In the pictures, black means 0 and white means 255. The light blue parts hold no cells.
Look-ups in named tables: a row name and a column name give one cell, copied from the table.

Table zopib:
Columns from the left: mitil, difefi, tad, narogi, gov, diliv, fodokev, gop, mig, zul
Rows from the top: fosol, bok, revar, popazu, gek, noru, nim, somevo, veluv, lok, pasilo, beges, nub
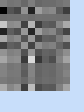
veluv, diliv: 55
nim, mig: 102
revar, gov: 109
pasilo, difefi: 120
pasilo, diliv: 100
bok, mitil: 1

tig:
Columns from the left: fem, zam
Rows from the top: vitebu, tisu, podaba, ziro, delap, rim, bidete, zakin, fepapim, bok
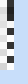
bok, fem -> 213
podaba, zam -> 41
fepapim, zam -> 55
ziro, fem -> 223
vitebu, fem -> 247
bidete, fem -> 248
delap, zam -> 50
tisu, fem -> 219
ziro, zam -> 246
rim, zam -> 254

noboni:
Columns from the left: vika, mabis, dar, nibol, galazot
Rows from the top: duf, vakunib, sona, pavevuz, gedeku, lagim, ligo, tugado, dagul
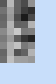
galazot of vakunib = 46
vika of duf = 89
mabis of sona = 153
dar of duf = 99
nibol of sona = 27
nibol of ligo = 120
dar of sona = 77
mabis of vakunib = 160
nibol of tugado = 98
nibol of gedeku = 122
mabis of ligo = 176
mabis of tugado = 176
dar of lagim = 94

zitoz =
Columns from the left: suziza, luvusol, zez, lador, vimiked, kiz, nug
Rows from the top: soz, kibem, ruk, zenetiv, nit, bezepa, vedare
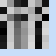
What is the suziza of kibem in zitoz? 16
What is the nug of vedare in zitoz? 203
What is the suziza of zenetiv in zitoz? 18
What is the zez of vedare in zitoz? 114
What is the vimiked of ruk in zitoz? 188
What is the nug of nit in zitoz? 215

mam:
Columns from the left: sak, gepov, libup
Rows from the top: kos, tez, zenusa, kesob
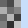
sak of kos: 102
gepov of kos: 74
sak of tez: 175
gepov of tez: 109
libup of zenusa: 63
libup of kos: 175
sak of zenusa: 104
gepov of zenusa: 183
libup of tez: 132
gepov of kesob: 48
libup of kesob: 197
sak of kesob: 126

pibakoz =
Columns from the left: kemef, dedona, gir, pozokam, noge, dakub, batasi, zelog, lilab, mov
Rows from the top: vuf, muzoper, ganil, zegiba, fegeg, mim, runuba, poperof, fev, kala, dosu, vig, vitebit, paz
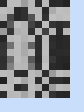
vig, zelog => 45
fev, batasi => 186
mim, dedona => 185
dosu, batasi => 45
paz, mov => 38
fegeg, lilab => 42
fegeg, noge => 49
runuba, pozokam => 168
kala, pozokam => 182
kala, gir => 184
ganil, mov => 191

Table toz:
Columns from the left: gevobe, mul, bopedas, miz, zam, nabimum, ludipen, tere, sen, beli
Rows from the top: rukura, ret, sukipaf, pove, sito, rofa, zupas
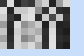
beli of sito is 28
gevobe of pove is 156
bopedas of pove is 219
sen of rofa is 46
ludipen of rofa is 43
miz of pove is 145
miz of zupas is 193
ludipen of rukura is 209
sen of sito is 39
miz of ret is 202
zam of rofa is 161
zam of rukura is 54
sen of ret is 46
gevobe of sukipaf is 205
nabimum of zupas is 171
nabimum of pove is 202
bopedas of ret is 201
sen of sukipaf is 199
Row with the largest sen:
sukipaf

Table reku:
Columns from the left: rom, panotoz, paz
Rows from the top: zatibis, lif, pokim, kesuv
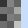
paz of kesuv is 194
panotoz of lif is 110
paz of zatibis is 98
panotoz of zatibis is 131
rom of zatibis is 52
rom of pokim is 54
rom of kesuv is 110
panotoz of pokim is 125
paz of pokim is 117
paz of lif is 167
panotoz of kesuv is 93
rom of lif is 116

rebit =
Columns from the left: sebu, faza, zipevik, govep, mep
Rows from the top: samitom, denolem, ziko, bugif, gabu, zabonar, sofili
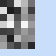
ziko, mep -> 125
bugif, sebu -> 206
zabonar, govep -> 139
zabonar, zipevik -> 187
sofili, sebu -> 162
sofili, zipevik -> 63
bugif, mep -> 155
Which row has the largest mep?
bugif

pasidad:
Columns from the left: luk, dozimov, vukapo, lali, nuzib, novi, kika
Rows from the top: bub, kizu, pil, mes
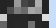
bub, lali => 70
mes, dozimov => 38
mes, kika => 35
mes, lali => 39
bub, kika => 35
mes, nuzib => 113
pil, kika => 221

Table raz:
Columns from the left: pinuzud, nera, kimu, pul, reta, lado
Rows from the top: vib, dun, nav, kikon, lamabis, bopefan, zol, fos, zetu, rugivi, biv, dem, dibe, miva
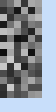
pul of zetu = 75
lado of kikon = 113
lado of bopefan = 60
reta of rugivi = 98
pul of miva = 89
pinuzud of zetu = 141
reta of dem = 167
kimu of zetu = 66
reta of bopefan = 145
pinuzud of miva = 44
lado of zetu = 121

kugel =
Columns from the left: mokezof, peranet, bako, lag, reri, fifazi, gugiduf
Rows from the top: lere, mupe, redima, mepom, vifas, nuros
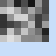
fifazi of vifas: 113
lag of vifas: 196
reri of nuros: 135
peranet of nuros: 222
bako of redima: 209
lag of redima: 211
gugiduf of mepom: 156
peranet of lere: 141
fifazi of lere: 148
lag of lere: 76
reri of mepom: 186
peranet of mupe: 213
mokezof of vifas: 85
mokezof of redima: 52
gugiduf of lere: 73
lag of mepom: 130
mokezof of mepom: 50
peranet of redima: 149
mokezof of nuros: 197
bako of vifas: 124

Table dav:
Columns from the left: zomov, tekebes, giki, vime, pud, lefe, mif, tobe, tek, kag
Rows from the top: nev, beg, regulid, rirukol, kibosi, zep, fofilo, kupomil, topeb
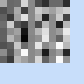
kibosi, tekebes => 143
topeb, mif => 98
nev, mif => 47
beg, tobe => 161
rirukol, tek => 33
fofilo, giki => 199
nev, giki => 108
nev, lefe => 76
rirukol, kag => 184
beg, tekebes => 104
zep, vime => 6

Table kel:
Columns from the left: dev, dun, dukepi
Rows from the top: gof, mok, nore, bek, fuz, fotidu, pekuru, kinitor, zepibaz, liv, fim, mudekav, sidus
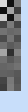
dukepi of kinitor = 130
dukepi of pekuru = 102
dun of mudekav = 121
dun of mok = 164
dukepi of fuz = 108
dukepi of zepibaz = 105
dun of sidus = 125
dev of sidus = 62
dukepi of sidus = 91
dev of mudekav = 69

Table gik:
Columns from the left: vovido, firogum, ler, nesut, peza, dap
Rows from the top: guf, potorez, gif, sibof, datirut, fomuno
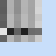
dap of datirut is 110
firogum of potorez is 175
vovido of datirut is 228
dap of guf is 209
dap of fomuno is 203
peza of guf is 165

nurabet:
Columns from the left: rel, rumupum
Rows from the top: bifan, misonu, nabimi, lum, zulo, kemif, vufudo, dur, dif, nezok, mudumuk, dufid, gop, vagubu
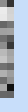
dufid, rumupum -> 144
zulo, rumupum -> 163
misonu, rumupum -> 210
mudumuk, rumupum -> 157
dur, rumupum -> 163
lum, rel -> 103
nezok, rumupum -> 102
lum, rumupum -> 118
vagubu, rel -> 103
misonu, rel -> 235
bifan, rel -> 141
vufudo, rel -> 140
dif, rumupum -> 170
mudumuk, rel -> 176

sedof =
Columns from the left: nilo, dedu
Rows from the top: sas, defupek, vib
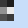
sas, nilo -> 56
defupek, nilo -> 145
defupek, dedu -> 234
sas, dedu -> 29
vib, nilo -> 81
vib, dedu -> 58
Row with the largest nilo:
defupek

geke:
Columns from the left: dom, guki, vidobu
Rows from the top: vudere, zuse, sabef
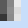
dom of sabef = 54
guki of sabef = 138
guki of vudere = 135
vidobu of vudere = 234
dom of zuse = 90
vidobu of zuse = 219
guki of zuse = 142
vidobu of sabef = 227
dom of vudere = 90

